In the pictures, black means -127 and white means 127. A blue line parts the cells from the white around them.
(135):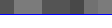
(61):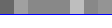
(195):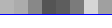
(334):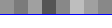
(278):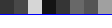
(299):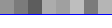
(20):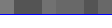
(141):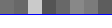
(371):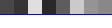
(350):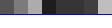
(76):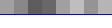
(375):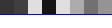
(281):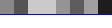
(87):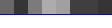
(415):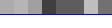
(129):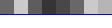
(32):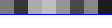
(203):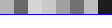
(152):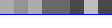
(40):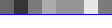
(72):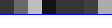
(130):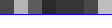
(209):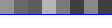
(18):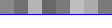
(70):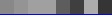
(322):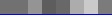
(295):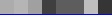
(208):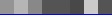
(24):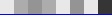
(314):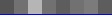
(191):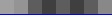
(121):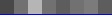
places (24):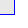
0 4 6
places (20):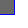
4 5 7
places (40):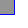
4 5

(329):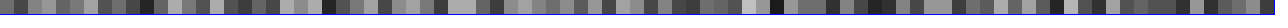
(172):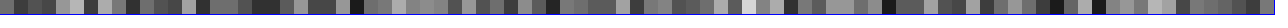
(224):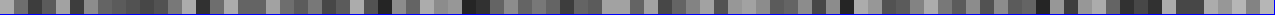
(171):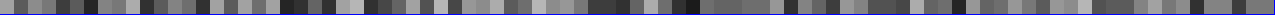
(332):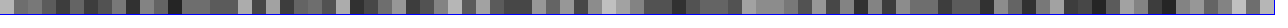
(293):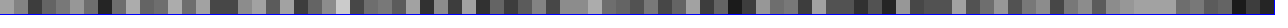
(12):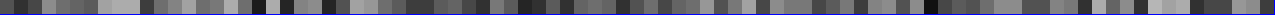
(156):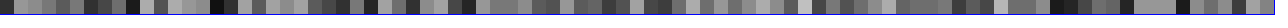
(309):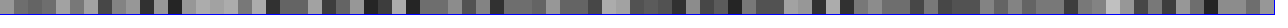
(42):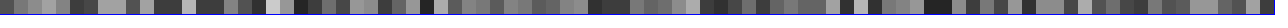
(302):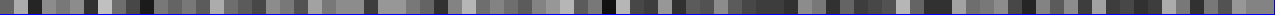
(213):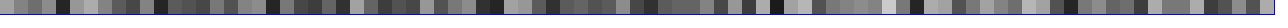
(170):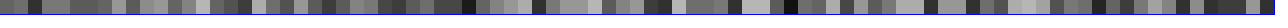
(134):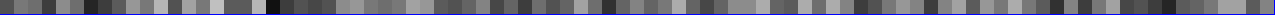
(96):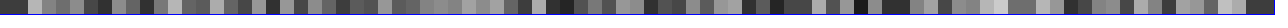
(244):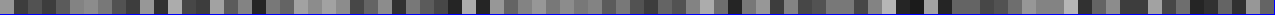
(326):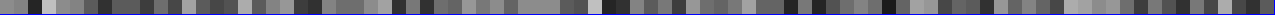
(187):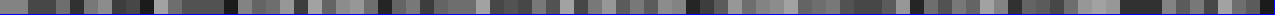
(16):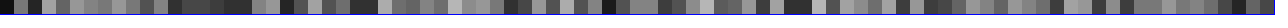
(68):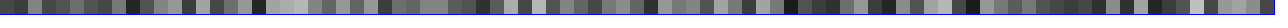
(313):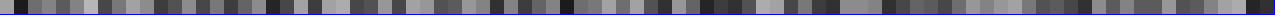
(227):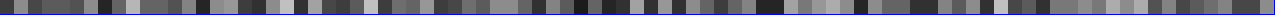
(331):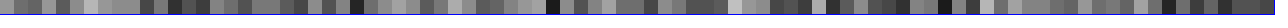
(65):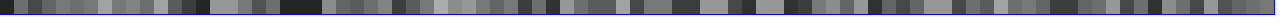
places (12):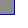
3 22 55 63 65 71 72 80 89
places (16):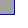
3 22 55 60 63 76
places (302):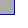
1 15 83
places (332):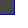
18 26 36 37 41 59 77
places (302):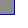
3 5 19 24 25 51 57 71 76

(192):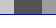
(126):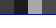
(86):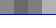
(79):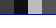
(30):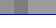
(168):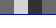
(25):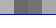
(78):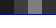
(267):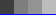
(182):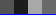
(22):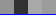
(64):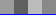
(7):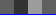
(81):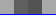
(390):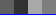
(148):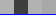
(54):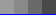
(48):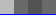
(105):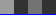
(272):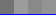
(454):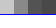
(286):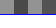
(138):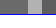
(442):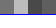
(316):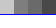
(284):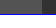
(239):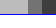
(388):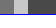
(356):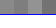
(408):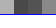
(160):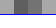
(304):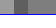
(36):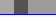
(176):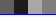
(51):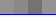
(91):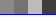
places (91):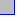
2
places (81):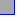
0 3
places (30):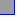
2 3
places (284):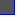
0 1 2

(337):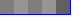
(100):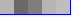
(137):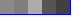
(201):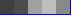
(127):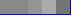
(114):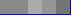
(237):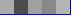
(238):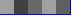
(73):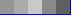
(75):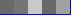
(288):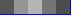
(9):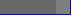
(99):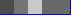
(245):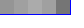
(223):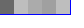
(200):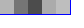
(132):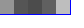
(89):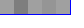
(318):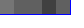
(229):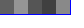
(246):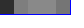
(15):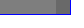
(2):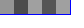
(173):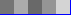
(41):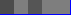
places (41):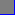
1 3 4
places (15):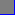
0 1 2 3
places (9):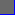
0 1 2 3
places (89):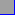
0 2 4

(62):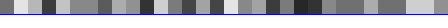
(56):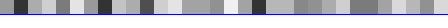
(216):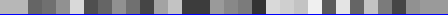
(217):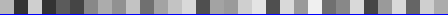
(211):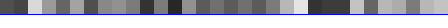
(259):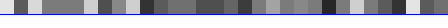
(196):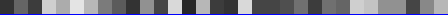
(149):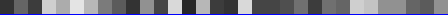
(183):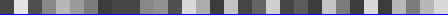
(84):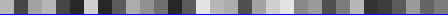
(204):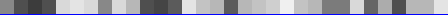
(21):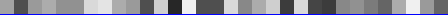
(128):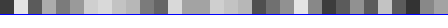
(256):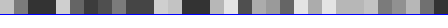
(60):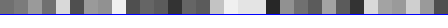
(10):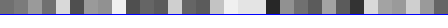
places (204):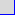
4 6 8 25
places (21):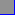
4 5 25

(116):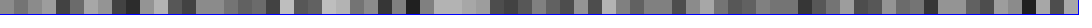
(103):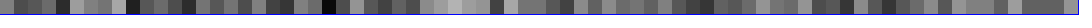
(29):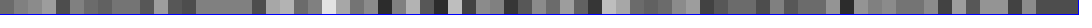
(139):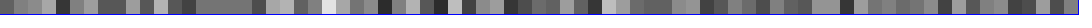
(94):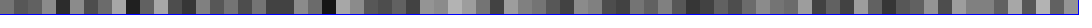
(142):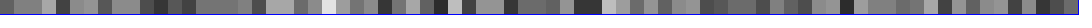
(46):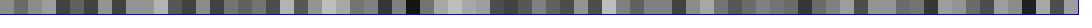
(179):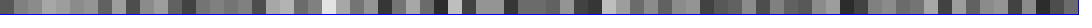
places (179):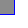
2 5 10 46 48 53 58 63 70 73
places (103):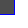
1 12 17 24 29 58
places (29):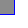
2 26 34 38 48 63 66 73
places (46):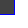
4 6 8 13 15 36 48
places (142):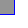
6 34 35 40 46 49 59 68 71
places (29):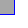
19 24 44

